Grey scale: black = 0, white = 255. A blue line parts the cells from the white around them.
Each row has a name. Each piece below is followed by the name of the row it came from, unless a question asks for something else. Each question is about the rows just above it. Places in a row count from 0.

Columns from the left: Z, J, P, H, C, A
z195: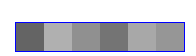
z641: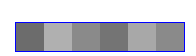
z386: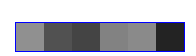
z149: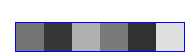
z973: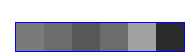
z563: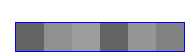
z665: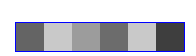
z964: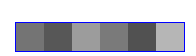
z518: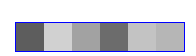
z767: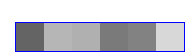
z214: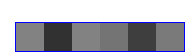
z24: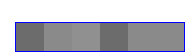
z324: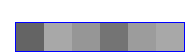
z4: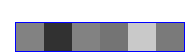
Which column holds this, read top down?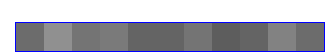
Z
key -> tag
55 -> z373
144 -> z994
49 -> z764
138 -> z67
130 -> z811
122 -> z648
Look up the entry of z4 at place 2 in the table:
z811

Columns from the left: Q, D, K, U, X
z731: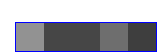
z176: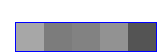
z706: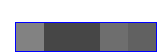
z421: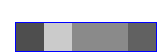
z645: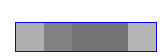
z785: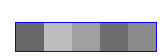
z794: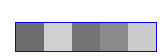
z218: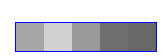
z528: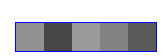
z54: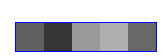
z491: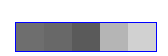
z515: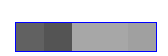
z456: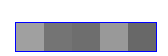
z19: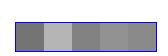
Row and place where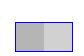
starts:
z491, 3
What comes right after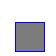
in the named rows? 130
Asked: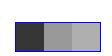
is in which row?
z54
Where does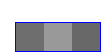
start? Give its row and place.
z456, 2
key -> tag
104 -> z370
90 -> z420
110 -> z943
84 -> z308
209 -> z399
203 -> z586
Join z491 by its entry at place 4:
z399
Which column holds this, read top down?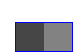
K
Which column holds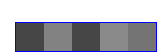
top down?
K

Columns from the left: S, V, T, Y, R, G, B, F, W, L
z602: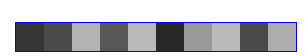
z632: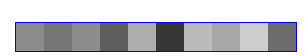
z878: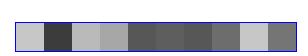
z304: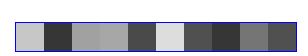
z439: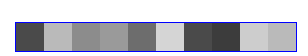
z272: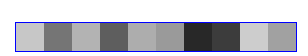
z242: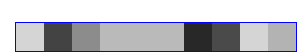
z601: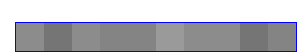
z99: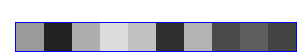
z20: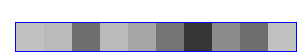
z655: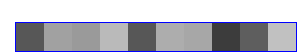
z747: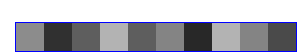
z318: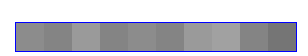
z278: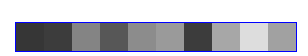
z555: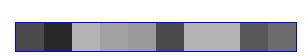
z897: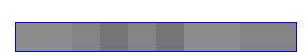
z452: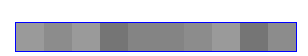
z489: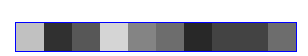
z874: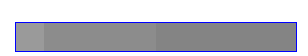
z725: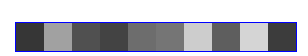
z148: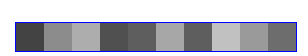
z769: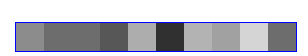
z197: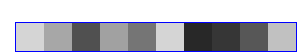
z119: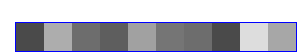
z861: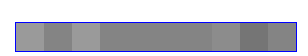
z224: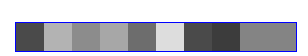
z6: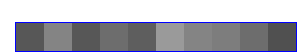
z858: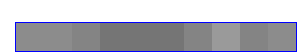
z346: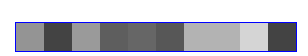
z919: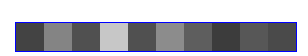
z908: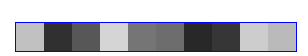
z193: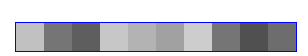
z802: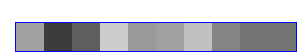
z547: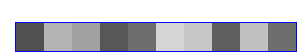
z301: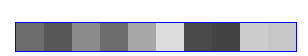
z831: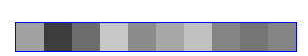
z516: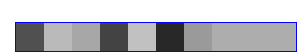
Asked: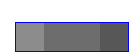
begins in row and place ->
z769, 0
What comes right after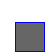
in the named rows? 87
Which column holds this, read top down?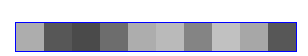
R
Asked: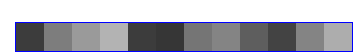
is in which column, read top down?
F
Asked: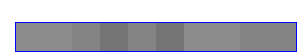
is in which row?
z897
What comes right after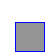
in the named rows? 67
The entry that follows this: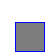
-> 109

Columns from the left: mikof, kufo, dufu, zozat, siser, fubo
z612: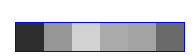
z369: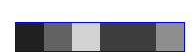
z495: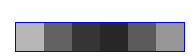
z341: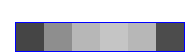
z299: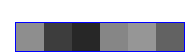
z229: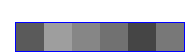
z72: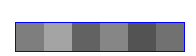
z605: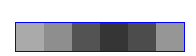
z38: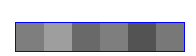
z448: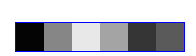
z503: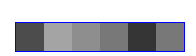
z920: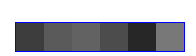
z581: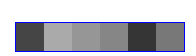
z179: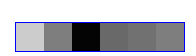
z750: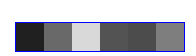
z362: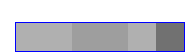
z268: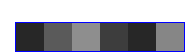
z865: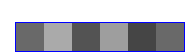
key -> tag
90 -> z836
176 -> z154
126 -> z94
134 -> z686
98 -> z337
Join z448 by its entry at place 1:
z686
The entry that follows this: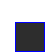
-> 150
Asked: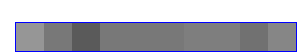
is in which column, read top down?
fubo

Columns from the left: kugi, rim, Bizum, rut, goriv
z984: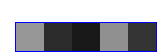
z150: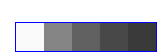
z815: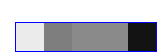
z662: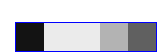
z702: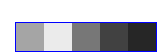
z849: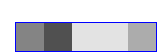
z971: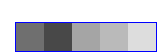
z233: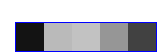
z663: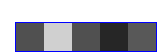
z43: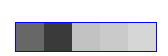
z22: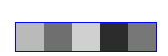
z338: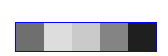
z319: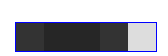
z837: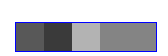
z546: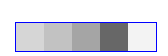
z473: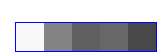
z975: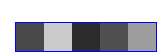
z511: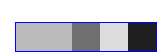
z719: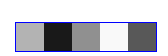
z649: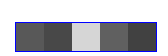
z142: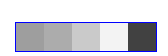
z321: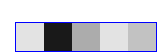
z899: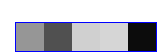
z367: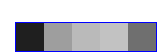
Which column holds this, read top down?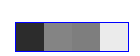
rim
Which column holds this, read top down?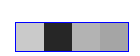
Bizum
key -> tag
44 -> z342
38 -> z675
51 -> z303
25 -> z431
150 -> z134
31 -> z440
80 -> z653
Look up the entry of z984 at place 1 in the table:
z342
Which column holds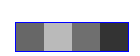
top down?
kugi
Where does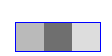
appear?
z511

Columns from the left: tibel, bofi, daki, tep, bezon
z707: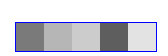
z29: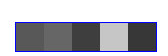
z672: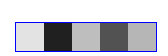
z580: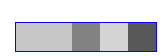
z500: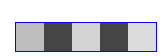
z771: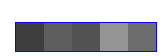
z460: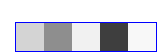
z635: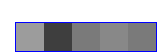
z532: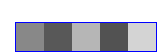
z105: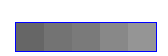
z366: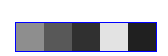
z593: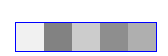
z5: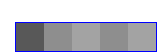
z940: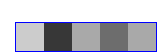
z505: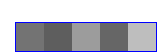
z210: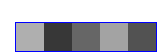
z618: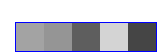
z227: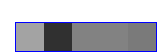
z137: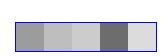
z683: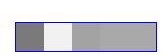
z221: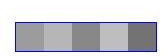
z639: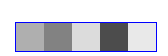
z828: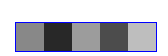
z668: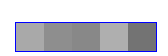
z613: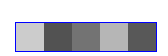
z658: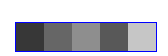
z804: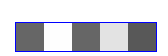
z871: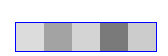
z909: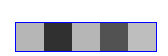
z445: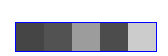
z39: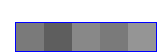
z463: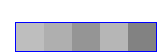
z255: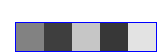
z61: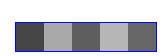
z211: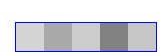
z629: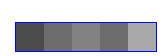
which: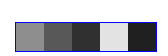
z366
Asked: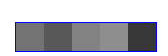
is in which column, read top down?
bofi
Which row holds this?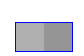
z463
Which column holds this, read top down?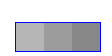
daki

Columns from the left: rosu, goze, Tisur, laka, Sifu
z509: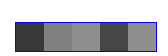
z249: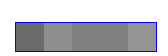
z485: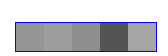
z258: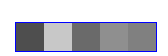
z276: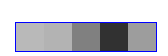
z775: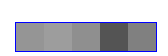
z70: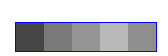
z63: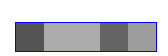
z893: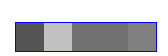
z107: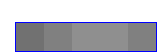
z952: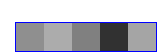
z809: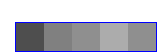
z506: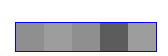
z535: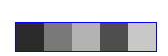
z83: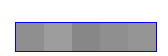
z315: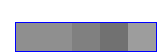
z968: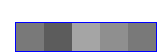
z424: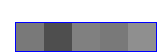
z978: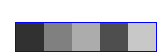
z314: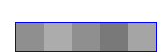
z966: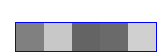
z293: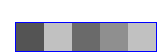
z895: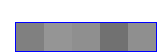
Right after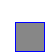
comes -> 143
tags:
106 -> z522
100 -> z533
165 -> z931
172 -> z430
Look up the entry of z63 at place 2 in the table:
z430

